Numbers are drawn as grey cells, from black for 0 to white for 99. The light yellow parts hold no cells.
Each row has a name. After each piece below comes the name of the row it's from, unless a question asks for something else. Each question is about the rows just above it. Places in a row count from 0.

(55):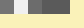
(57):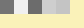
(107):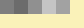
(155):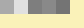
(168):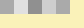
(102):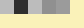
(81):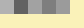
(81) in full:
[69 38 63 49 60]
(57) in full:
[45 93 42 80 76]
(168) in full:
[66 87 56 80 66]
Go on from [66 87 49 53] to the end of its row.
[45]

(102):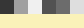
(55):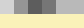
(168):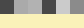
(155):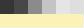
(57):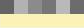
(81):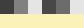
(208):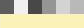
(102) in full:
[21 62 93 32 42 86]
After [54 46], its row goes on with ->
[72 42]
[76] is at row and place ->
(155), 3
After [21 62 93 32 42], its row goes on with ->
[86]
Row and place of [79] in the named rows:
(168), 4
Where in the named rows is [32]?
(102), 3

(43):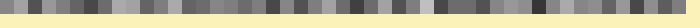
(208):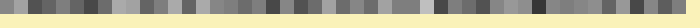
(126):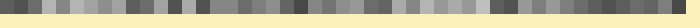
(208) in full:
[52 63 32 39 49 39 28 42 66 63 39 49 66 39 66 52 49 42 49 28 52 32 42 63
 42 52 42 63 49 49 74 28 49 42 32 52 59 55 21 52 49 52 55 39 59 28 52 36
 49]
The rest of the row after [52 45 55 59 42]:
[39 66 52 70 59 66 59 74 36 32 59 49 59 49 42 36 32 36 42 39 49 28]
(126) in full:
[36 32 42 70 52 70 63 55 63 36 42 63 32 66 32 52 52 42 49 55 39 28 52 45
 55 59 42 39 66 52 70 59 66 59 74 36 32 59 49 59 49 42 36 32 36 42 39 49
 28]
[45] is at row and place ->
(126), 23

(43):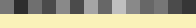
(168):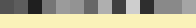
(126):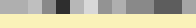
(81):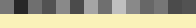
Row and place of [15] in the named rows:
(81), 1
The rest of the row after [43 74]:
[53 40 46 29 32]
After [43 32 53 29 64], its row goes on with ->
[43 74 53 40 46 29 32]
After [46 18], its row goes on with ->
[43 29 53 29 64 40 74 53 40 46 29 21]

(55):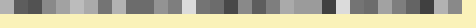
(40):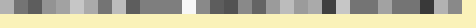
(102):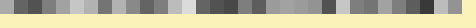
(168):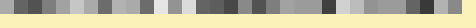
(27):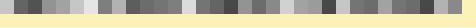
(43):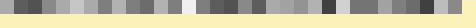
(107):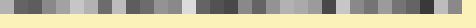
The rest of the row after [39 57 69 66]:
[60 28 77 53 45 60 45 39 22 73 53]
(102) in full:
[66 39 32 49 63 77 69 45 69 53 39 49 73 85 39 32 28 49 36 60 63 60 57 32
 77 49 45 63 49 36 22 73 57]
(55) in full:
[69 36 32 53 63 73 66 45 69 42 42 57 49 85 45 42 28 53 36 49 66 60 60 25
 85 45 42 63 49 39 25 69 53]
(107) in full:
[69 39 36 53 63 77 69 42 73 36 42 57 53 85 39 32 28 53 39 57 69 66 60 28
 77 53 45 60 45 39 22 73 53]
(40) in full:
[69 45 36 57 63 77 66 45 73 36 49 49 49 96 53 36 32 53 39 60 73 60 66 25
 77 45 45 63 45 45 22 69 53]
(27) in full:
[77 39 32 57 63 77 89 49 69 36 42 45 49 85 45 39 28 57 42 53 81 63 60 28
 77 45 42 63 45 42 28 69 53]

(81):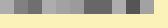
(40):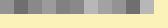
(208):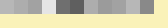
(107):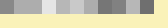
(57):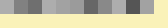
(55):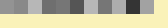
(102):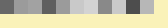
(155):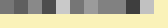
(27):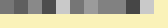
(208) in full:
[71 67 63 89 43 37 67 60 63 71 53]
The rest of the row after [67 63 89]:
[43 37 67 60 63 71 53]
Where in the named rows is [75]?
(155), 10
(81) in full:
[67 50 43 67 63 60 40 40 67 33 63]

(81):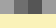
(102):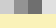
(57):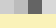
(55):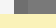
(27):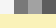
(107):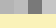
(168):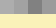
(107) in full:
[70 73 47 77]
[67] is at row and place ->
(168), 0
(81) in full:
[63 43 33 60]
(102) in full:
[80 57 43 87]
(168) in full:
[67 63 50 60]
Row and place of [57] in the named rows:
(102), 1
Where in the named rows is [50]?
(168), 2

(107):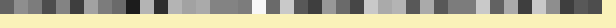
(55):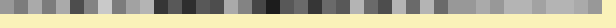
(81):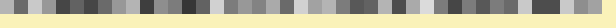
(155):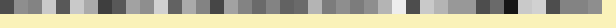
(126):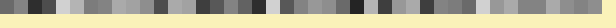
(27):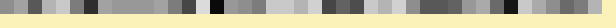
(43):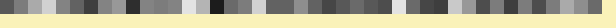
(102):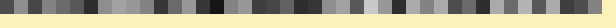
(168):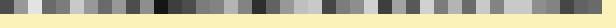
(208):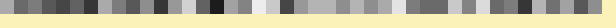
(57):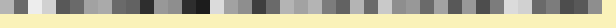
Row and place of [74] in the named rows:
(168), 21
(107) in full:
[38 55 48 30 51 24 63 48 41 11 70 18 70 63 66 51 51 48 96 41 78 34 24 59
 41 27 78 66 70 34 66 34 48 48 78 38 66 24 78 55 24 34 30]
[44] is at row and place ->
(208), 39
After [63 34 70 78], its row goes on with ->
[48 18 63 59 59 59 63 48 27 85  4 59 55 48 78 78 70 81 27 38 30 78 70 81
 55 34 34 38 59 66 41  8 78 66 55 41 48 70]
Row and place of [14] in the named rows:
(126), 25
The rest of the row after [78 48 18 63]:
[59 59 59 63 48 27 85  4 59 55 48 78 78 70 81 27 38 30 78 70 81 55 34 34
 38 59 66 41  8 78 66 55 41 48 70]
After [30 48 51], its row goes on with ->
[70 51 18 38 59 74 78 27 48 55 81 24 63 34 81 48 70 41 78 51 78 78 55 51
 27 38 41]

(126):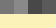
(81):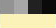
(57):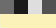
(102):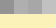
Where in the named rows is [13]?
(81), 2
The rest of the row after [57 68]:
[65 75]
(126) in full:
[46 53 28 35]
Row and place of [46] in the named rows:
(126), 0

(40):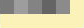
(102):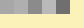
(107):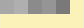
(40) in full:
[47 61 51 39 54]
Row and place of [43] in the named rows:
(102), 4

